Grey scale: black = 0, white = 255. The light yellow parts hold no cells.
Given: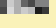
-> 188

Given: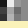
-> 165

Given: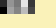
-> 132

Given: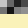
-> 20

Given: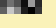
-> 28

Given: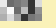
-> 189
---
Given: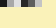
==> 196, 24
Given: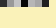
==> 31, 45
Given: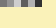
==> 50, 119
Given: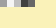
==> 103, 160
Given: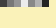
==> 35, 63
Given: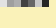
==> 38, 226
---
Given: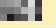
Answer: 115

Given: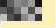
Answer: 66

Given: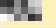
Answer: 103

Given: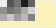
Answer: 115

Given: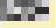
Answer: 185

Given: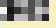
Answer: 20
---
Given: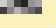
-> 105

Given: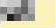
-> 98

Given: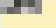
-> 166

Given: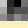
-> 83

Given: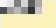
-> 51

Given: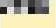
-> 85

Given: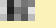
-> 104
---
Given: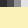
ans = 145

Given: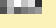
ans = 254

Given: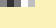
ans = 120

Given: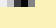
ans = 62

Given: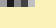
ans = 136

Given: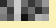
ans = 204
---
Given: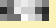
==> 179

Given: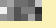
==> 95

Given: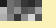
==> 43

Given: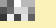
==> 185

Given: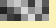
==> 188

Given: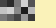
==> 209
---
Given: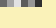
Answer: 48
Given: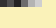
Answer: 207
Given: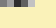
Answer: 194
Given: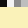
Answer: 190
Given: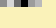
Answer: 186
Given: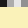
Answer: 145
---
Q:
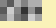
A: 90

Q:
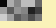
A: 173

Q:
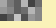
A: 121

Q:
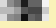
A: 141

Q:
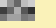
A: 148

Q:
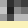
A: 48

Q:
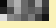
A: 136

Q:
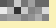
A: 104

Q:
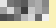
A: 118

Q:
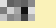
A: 97
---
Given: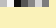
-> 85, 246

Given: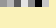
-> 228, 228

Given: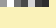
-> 73, 255

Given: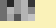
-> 153, 194

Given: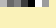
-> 61, 253

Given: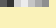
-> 236, 236
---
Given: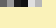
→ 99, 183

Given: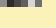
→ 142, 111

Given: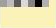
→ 159, 175

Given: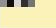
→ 145, 117

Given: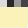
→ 219, 68

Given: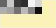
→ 101, 15

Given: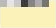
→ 186, 116

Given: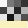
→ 248, 80

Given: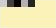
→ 206, 36
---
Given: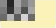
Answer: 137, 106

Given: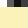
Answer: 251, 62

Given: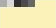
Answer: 173, 103

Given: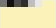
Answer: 118, 233

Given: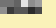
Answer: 115, 73

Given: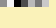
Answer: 143, 201

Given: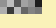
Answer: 146, 118

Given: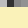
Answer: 189, 146
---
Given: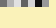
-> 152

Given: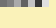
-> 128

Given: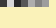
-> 129

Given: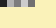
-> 125

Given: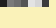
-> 110

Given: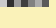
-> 129

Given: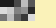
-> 117

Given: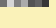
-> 112
